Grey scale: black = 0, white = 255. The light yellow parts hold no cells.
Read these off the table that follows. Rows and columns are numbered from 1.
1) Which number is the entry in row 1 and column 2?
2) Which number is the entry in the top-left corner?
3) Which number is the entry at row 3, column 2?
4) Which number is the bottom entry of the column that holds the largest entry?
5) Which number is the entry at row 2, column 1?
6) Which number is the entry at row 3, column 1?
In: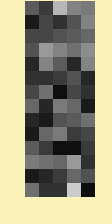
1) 59
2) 91
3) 70
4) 203
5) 26
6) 70

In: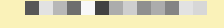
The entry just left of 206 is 172
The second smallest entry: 87
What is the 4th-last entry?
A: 172
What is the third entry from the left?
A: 183

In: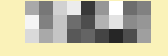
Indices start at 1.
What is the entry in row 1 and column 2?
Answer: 119
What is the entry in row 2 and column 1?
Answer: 245
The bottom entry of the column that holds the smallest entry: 38
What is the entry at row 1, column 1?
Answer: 169
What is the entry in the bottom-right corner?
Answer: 159
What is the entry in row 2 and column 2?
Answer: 129
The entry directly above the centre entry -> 56
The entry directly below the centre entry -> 100

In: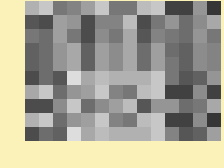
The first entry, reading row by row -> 177
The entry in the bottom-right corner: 159
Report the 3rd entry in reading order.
119
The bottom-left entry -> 76
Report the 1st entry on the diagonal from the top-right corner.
54
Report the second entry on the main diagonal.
76
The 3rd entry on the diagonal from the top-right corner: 109
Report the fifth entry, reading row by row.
159
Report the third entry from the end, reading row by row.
86
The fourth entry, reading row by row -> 131
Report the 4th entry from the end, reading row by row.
131
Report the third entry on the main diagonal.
159
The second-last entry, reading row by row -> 97
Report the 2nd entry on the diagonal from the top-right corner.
140

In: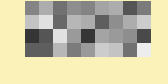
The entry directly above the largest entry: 74
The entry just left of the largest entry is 113
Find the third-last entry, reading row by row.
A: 195
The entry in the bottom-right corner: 237
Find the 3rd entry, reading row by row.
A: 113
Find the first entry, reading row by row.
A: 132
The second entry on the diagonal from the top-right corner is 173
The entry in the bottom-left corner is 94

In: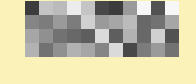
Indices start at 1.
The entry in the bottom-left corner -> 178
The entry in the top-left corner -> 60
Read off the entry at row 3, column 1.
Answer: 166
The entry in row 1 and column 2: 196
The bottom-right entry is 114
